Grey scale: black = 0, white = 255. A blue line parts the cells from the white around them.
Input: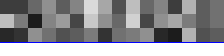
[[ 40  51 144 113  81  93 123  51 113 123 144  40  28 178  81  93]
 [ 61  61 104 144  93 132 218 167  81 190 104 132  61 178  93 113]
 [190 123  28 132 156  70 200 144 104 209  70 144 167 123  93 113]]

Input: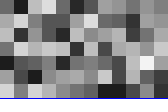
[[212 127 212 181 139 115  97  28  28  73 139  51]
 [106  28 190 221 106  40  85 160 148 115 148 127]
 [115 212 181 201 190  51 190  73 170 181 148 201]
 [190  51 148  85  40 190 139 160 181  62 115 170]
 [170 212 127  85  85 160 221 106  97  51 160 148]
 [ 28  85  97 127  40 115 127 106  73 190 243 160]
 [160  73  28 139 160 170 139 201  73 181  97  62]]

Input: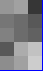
[[141 161 205]
 [ 88 172 194]
 [129 108  97]
 [118 108  88]
 [150 161  54]]

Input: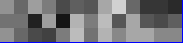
[[146 104 158 124  74  95  86 167 209 104  54  54  42]
 [146 104  74  65 124 188 114 179 136 167 167 136 136]
 [114 114  33 158  21 179 124 188  86 167  86  74  95]]

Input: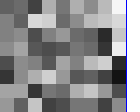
[[129  97 216 207 107 140 186 197 216]
 [152  97 197  65  77 118 118  65 140]
 [ 53 140 175 207 152  87  97  65  19]
 [ 77 140 129  87 164 129 186 207  42]
 [140 164  87  77  87 118 107  53 237]
 [129 140  77 129 152 107  97  42 197]
 [ 97 107  65 175 118 175 140 186 246]
 [164 164  53 118 107 175 197 152  77]]

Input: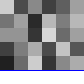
[[ 32 107 205  53 137 172]
 [ 64 125 172  75 195  86]
 [205  75 137  64  95 160]
 [148 148  53 215 107 160]
 [116 160  42 184 125 184]]

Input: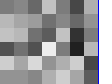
[[206 166 217 147 175 206  71]
 [184 166 156 113 135 104 147]
 [147 147 135 175 206 166  92]
 [194 184 113  92 194  50 124]
 [124 135 104 194 124  71 175]
 [ 81 113  81 237 124  32 184]]

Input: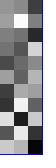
[[115  85 212]
 [222  29 202]
 [159  97 181]
 [ 62 170 159]
 [ 74 106 138]
 [159 251 127]
 [ 51 242  97]
 [150 138  62]
 [ 85 233  51]
 [127 115  40]
 [202 181   6]]
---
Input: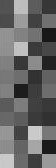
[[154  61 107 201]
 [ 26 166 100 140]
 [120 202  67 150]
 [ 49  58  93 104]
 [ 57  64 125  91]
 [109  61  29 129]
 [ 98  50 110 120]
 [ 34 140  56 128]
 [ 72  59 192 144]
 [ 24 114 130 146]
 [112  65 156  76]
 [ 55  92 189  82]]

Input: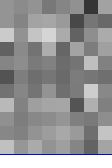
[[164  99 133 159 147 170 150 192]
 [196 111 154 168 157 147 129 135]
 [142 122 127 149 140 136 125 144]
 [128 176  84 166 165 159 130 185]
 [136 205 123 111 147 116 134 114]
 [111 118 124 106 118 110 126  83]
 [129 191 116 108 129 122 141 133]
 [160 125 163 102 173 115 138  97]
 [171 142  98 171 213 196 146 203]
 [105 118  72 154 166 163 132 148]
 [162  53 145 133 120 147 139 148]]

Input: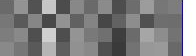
[[105 154 152 115  58  79 137 145  94 181  89 119 137]
 [115 141 166 107  62 112 121 148  78 207  79 137 125]
 [109 110  80 141  98  71 132  97 146  72 134  90 119]
 [125 119 156 109  77 139 106 136  76 198  82 147 106]]

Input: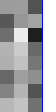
[[113 195 184]
 [ 83 180 131]
 [143 159 103]
 [119 193 175]
 [105 203 179]
 [ 30 236 110]
 [163 150  88]
 [ 82 157 156]]

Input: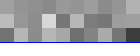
[[ 61 117 170 131 111 167 182 140 182 115]
 [159 157 119 124 183 119 215 141 150 187]
 [178 149 140 157 148 153 138 144 148 161]]

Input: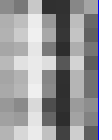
[[ 94 206  65 193 235 215 180]
 [130 163  45 101 228 155 161]
 [142 155  49  78 217 138 152]
 [113 181  47 138 239 182 169]
 [113 181  48 134 233 178 165]
 [ 93 211  87 222 234 225 185]
 [117 174  45 121 230 173 166]
 [ 96 196  54 168 240 203 178]
 [104 189  51 152 236 190 175]
 [164 135  49  48 200 120 139]]

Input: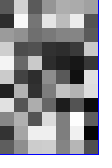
[[ 79 182 132 206 204 142  94]
 [  5 240 126 239 239 165  51]
 [ 94 253 126 219  84 176 135]
 [ 11  83  28 102 173  85 225]
 [221 179 194 125  49 178  32]
 [224  16  89 141  45  67 203]
 [ 55  23  32  45 202 105 244]
 [201  58  45  49  81  76 207]
 [ 90 133 132 121 111 145 155]
 [ 83 236 188 229 117 249  45]
 [161 171 174 149  90 210  89]]
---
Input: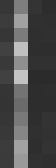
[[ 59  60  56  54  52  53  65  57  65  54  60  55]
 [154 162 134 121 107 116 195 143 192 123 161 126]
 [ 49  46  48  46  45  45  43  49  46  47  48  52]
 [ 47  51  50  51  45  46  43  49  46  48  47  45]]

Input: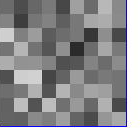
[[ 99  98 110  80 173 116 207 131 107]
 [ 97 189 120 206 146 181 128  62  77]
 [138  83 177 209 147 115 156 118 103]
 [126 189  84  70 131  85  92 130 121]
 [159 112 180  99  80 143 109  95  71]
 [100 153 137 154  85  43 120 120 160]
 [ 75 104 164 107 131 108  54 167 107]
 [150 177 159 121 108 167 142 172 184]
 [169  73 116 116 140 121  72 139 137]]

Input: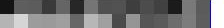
[[180  20]
 [213  94]
 [156  92]
 [154  58]
 [159 101]
 [102  39]
 [183 117]
 [160  80]
 [ 74  82]
 [149  62]
 [ 85  76]
 [ 90  65]
 [108  27]
 [124 122]
 [ 93  91]]

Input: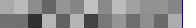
[[114 170]
 [112 185]
 [ 48 140]
 [182 101]
 [ 98 149]
 [180 133]
 [ 67 193]
 [120 137]
 [149 188]
 [110 161]
 [142 145]
 [106 147]
 [173 134]]

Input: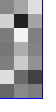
[[103 221 126 119 124 209 135]
 [137 106 203 174 242  33 166]
 [125  65 146 131 128 164 222]]

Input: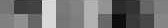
[[129 118]
 [144  61]
 [102  66]
 [215 215]
 [118 122]
 [126 130]
 [177 177]
 [104 147]
 [ 14  43]
 [ 57  51]
 [ 71 102]
 [134 127]]

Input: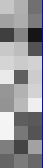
[[101 126 244 245 147 150 234 213 200  63 162 198]
 [124  68 120  94 185 178  95 203 189 132 173 176]
 [104 162  84  89 239 211 204 210  83  21 123 112]]
